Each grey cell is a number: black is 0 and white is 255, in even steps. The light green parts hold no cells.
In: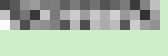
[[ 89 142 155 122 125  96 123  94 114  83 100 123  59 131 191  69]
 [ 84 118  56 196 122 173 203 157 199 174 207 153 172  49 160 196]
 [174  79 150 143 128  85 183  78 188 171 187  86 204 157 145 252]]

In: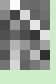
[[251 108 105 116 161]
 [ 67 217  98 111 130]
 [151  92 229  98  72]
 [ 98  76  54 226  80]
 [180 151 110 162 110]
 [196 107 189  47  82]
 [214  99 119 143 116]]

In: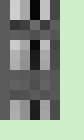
[[205 168   7 192  70  91]
 [207 169   6 193  70  91]
 [ 53  63 108  60  93  91]
 [ 94  91  80  97  86  91]
 [202 166   9 189  70  91]
 [177 148  26 168  74  91]
 [173 145  29 164  75  91]
 [ 91  89  83  94  87  91]
 [ 97  93  78  99  86  91]
 [ 79  81  90  83  88  91]
 [169 143  31 161  75  91]
 [173 145  29 164  75  91]]

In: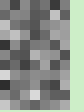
[[ 70 138  95 115  58 126 131]
 [135 131  88  93 193  96 104]
 [117 100  85 133 146 160 192]
 [192 148  77 106 166 158 166]
 [140  89 121 125  87 165  52]
 [ 88  83 179 153 146  81 135]
 [106  65 105 162  81 132  79]
 [143 125 140 137 131 161 214]
 [113 117 144  90  70 174  45]
 [107 154 217 116  95  94 135]
 [150 121 100 128 142 171 198]]

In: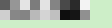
[[150 228 124 227 132  73  42 243  93]
 [135 132 185 212 192  14  21 144 207]]

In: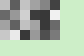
[[ 94 195 162 133  66 192]
 [152 208  60  56 241 105]
 [ 97 193 164  57 106 162]
 [234  56 153  79 122 200]]

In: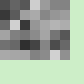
[[100  87 206 155 132 131  78]
 [ 91 160 170 135 150 157  56]
 [208  56 150 168 180 173 105]
 [128 118 139 165 117  87 163]
 [104  47  68 133  76 104 113]
 [166 164 130 139 209 144 169]]

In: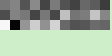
[[132  84 138  68 123  82  66 104  92  60 119]
 [131 120  68 120  71 192 116 124 196 134  77]
 [  6 149 205 145 211 104  82  86 107 101 247]]

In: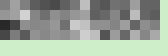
[[161 127  93  82  74  96 119 190  98  86 113 109 158 100  99 128]
 [161 210 133 111 143 131 150 161  96 104 134  93 188 102  93 150]
 [ 69 143 135 138 151 112 202 193 144 144 132 158 101 142 128  40]
 [124  90 146 136 147 141 160 206 190  84 156 104 175 134 169  71]]
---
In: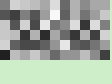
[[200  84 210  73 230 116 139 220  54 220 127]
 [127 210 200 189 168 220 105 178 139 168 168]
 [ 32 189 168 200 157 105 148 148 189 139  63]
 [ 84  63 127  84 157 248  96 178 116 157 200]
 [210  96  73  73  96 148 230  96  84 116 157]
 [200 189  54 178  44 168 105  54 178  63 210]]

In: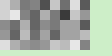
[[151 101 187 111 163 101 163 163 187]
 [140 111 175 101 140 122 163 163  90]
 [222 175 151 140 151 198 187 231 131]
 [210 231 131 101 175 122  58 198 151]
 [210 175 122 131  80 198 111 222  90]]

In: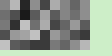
[[121  48 193 111 172  69 101 153  91]
 [ 79 153 163 193  58 153 121  79  58]
 [193  91  79  58  58 121 101 142 183]
 [133 183  38 142  69 172 133 101 142]
 [111  79  26  91 163  91 133 111 142]]

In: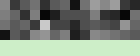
[[114  90 102  57 201  68  68  39  79  90  79  68 148 102]
 [136  57  90 114  48  90 102  18 114 157 136 157  57  39]
 [ 18  90  68 136 148 102 126  30  57 136 126 114 102  90]
 [126 102  48 126   7  30  79  79  79 126  48  39   7 114]]

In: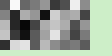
[[ 47 217 227  91 185 140 113 122  91]
 [131  38 173 150  17 207 162 173  68]
 [ 91 249 103 122 150  57  79 238 140]
 [196  57  17  91 162 227 140  68 122]
 [185  38   7  68 173 196 173  79 150]]

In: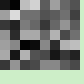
[[ 22   3 190 210  92 159 103  82]
 [169  22 178  82  73  22  55  34]
 [148  43 169 169 103 178  73 112]
 [ 55  34 124 103  55 103 148  92]
 [159 219 112 112  82  92 112  64]
 [ 55 148  64  73 136 136  92  73]
 [159 136   3  12 136  43 178 190]]

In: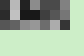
[[ 86  98 140 151 109 172  53]
 [ 53 184  34 140  74  74 129]
 [ 43 193  24  24  63  86 118]]
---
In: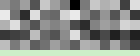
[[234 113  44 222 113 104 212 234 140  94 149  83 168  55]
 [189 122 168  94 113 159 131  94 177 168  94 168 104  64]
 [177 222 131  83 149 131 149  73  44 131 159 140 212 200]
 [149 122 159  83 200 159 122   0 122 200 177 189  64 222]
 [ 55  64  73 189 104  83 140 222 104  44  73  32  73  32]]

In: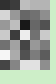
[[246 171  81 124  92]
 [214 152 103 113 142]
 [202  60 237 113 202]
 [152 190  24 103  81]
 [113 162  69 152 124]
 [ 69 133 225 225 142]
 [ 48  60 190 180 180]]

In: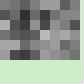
[[176  82  61 144  73 144 125  82]
 [167 167 106 134 144 156 106 125]
 [156  73  61  94 156 144 134 115]
 [125 115  94 125 156 156  94 125]
 [115  94  82  94 186 156 167 144]
 [ 82 106  49 106  61 115 134 134]]

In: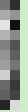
[[227  17]
 [206  75]
 [179 137]
 [170 148]
 [158 117]
 [148  95]
 [128  84]
 [117  46]
 [105  56]
 [ 95  66]
 [ 37 218]]

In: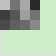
[[192 115 168  41]
 [ 74  95 106 136]
 [ 62  86 158 115]]

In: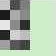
[[229 138  46]
 [198  78 126]
 [158  87  67]
 [ 37 207 189]
 [ 25 170 138]]
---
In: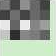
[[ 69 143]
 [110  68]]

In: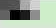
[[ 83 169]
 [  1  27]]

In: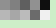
[[128  95]
 [167 187]]

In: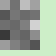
[[114 190]
 [118 107]]

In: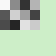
[[139  51]
 [208 160]]

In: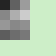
[[ 97 156]
 [174 204]]

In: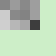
[[155 137]
 [137 131]]

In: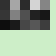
[[166  43]
 [129  80]]
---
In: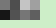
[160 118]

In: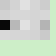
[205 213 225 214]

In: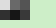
[84 22]

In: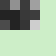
[160  57  35]

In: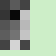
[67  8 84]

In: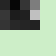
[125  32  40]

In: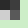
[ 61 207]
